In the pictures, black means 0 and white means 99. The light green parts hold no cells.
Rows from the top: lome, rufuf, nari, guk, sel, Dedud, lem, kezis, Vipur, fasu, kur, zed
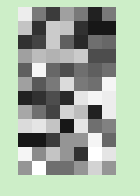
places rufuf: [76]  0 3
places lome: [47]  1 4 6
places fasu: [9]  0 1
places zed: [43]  2 3

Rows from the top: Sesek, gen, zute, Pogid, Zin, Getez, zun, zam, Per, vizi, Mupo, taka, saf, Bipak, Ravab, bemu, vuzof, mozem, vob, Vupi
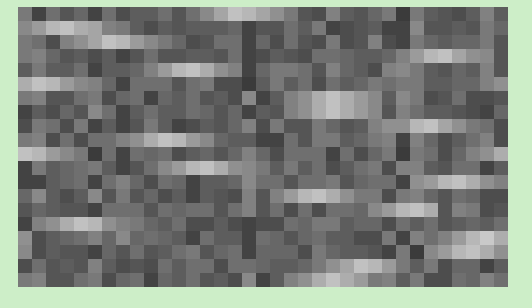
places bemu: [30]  12 13 15 17 18 26
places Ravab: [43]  6 7 8 10 12 13 15 18 20 22 23

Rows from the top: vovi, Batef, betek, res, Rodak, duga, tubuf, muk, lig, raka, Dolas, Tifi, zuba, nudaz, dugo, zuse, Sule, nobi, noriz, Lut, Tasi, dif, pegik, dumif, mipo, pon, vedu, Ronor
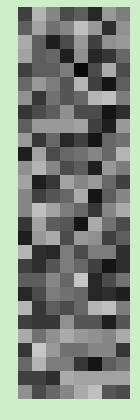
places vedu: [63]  4 5 6 7
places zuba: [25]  7
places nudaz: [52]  0 7
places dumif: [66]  0 3 7
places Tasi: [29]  1
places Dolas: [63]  1

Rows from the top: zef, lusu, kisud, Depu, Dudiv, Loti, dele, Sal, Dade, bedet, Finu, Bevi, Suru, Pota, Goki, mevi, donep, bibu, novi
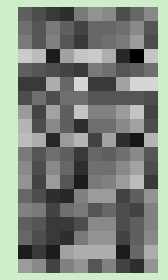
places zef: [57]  5
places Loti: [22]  0 1 5 6
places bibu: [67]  4 5 6 9
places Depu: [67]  6
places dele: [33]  5 6 7 8
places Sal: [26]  1 9

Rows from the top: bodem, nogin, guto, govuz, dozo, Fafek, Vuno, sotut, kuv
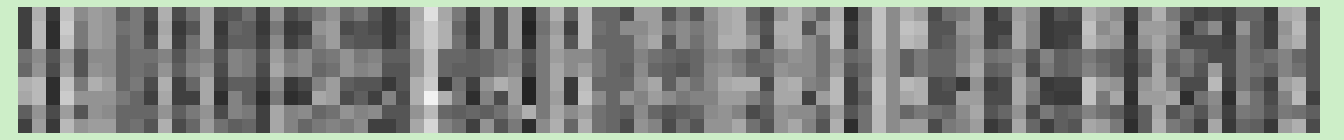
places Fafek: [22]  19 26 30 39 67 73 79
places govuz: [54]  1 5 6 20 39 40 50 56 62
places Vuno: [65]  0 10 13 21 54 55 63 71 78 82

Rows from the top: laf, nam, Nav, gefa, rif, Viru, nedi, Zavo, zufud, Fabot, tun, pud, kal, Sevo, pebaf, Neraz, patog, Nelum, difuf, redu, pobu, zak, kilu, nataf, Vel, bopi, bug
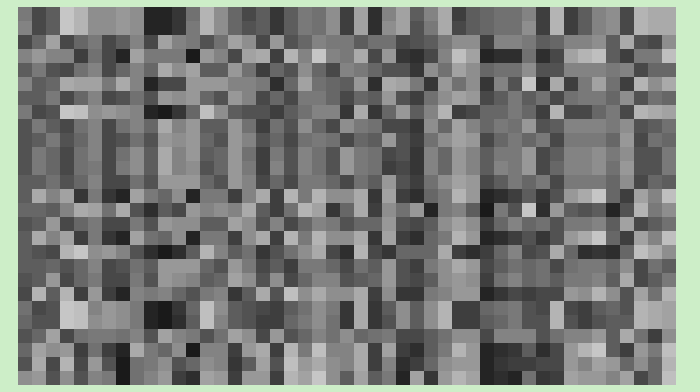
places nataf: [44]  4 7 14 22 25 30 38 44
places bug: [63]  13 20 24 28 32 39 43

